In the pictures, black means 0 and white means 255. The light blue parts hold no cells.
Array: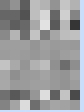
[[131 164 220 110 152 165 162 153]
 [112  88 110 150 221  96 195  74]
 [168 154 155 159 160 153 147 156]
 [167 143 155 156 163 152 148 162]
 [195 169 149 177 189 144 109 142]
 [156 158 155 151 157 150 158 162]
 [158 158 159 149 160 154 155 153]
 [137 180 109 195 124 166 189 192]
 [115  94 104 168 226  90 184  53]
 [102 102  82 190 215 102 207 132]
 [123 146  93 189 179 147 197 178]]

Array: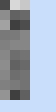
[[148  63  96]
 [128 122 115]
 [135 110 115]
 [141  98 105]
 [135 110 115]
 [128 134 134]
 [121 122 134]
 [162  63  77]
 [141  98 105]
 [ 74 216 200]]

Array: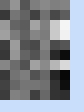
[[ 60 129 121  63 104  51  46]
 [ 66 103 117 117 112  51  14]
 [ 57 115 125  82 104  37   7]
 [134 108  82 161 138 182 217]
 [ 55 150 100  83 120  40  12]
 [ 61 156  82  73 132  75  85]
 [160 123  98 133 124 201 241]
 [153 100  92 163 128 202 245]
 [ 56 117  99  65 113  72  93]
 [109 148  85 126 137 127 131]]

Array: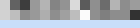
[[210 190 141 153 174 142 160 189 251 143 127 141 141  50]
 [209  98  61 153 180 132 147 218  91 143 108 180 141 156]]

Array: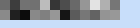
[[138  32  12 137 128 151  21  91 119  99 148 152]
 [108  61 114 113 188  54  77 105 150 227 176 118]]

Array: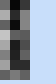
[[ 97 122  97]
 [161  43  44]
 [128  33  97]
 [168  28  77]
 [196  95  91]
 [ 97  12 133]
 [173  42 131]
 [109   7  55]]
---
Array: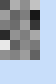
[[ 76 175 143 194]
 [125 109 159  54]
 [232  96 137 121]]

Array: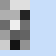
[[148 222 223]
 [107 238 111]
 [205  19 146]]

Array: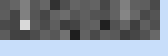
[[ 90 101 127  88 102  49  79 100  93  99  71  98 127  96  94  74]
 [ 74  69 217  89  75  94  61  68  92  97  32  82 101  63  95  79]]

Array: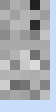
[[145 174 165  32 176]
 [153 185 182  43 174]
 [169 169 169 169 169]
 [205 136 200 218 136]
 [206 106 116 176 132]]

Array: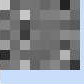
[[202  95 117 115 103 115  34 116]
 [130 112  73 107 111 110  98  90]
 [156 108 159 114 111 108  76 116]
 [116 124 179  98 121 135 107  54]]

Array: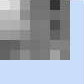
[[226 209 155 114 114  52 112]
 [178 176 163 123 124  78 113]
 [ 96  99 119 116 120 130 130]]
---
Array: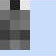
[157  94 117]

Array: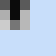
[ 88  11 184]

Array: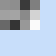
[145 164 152]

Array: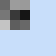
[105  57 104]

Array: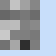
[135 113 129 121]

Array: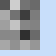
[ 85 114 134 106]

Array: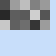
[ 78  94 110]
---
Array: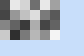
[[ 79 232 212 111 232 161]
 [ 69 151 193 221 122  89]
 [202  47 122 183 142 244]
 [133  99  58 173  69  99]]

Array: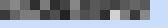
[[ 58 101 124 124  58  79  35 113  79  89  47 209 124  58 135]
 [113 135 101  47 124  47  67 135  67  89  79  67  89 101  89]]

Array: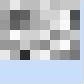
[[180 249 209 209 231 141 180 200]
 [151 151 200 160 141 221 249 141]
 [189 231 189 189 221 189 200 200]
 [151  97 130 170 180 221 249 107]
 [160  87  97 170 209 209 240  77]
 [231 170  44 221 240 160 141 119]]

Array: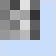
[[130  71 225 106]
 [142 118 215  94]
 [151 162 184  82]
 [118 172 162  51]]

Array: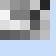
[[221 232 211  91 179]
 [179 147 136 199  36]
 [244 124 124  55 199]
 [ 91 100 112 158 189]]

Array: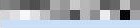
[[213 224 246 224 191 152 141  79 182 141 235 162   5 162]
 [132 121  91  79 101 171 152 201 182 171  91 101 191 132]]
